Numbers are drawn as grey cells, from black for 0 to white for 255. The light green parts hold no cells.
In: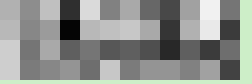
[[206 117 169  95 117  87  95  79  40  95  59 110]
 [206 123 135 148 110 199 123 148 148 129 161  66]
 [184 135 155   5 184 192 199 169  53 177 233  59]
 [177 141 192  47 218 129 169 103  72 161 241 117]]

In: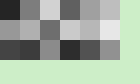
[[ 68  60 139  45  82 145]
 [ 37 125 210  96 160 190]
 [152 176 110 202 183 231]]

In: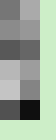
[[ 81  15]
 [ 88 102]
 [196 132]
 [139 151]
 [183 157]
 [118 170]]

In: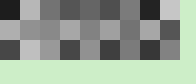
[[175 145 137 167 130 160 115 167  85]
 [ 29 183 115  85 101  79 123  35 198]
 [ 71 191 153  71 145  63 123  55 130]]

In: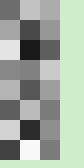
[[228  26  94]
 [210  44 143]
 [165  73 150]
 [180  87 158]
 [135 129 202]
 [ 94 187 123]
 [109 194 172]
 [ 66 248 123]]

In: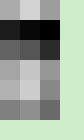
[[ 28   8   0]
 [ 99  85  43]
 [128 143 106]
 [165 197 151]
 [178 204 136]
 [171 210 157]]
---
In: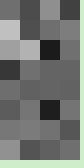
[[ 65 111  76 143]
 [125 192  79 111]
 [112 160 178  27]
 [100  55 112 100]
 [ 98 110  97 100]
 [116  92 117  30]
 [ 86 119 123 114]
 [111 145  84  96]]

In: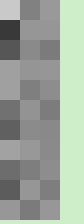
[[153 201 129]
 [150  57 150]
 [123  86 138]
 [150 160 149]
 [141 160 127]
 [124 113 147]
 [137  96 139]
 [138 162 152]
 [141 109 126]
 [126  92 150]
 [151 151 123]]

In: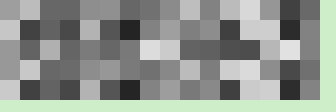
[[105 158 188 103 102 142 144 103 113 139 190 130 187 216 150  65]
 [130 198  66  98  73 179  85  36 130 159 127 141  64 205 206  44]
 [129 152  99 176 101 123 103 121 220 203  99  96  79  77 183 225]
 [112 152 200 104 107 141 151 122 113 136 187 125 206 218 141  73]
 [131 202  65  99  71 179  85  37 131 157 121 137  64 203 207  45]]

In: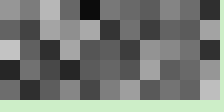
[[ 47 150 124 183 103  12 120 105  92 132 109]
 [163  99  67 164 143 169  52 113  61  99  91]
 [ 48 195  96  47 166  85  93  61 147 136 114]
 [150  38 113  72  38  91 102  84 163  93 105]
 [190 109  47  93 134  71 126 158  89 115  99]]

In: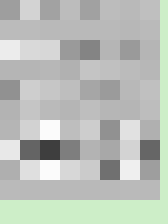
[[191 158 211 162 188 161 188 185]
 [186 187 187 185 185 185 185 183]
 [181 236 217 215 154 132 181 154]
 [183 181 181 183 177 196 192 187]
 [192 145 206 198 190 166 155 184]
 [189 179 197 186 181 190 182 181]
 [176 181 210 251 190 205 145 225]
 [102 232 100  62 126 179 168 211]
 [158 175 223 251 215 203 112 239]
 [185 186 185 185 185 185 185 186]]

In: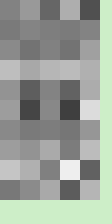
[[ 80 130 153 102 174]
 [131 122 132 126 123]
 [160 138 115 129 115]
 [176 190 168 182 187]
 [172 147  94 131  98]
 [220 157  69 136  63]
 [150 137 122 125 118]
 [188 157 147 170 124]
 [ 97 197 176 128 238]
 [181 120 139 169  92]]

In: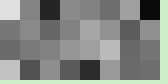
[[ 10 223 131  37 138 129 110 160]
 [143 119 137 103 129 166 145  92]
 [117 106 122 129 149 159 186 105]
 [110 193  82 142  91  44 154 106]]

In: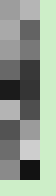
[[181 157]
 [ 99 169]
 [120 156]
 [ 56 104]
 [ 52  27]
 [ 78 180]
 [155  83]
 [206 109]
 [ 18 138]]

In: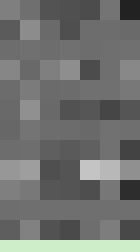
[[ 34 127 111  83  80  76 116]
 [106  91 140 106  79 109 109]
 [112 109 112 109 112 109 111]
 [136 134 105 127 142  76 111]
 [120 108 123 107 108 112 112]
 [ 85 105 144 105  82  86  70]
 [111 103 116 109 108 105 113]
 [ 67 109 110  95  90  96 113]
 [144 151 158  79  84 196 184]
 [ 45 127 120  86  84  78 119]
 [111 110 111 111 111 111 111]
 [ 72  94 129  82  74 110 125]]
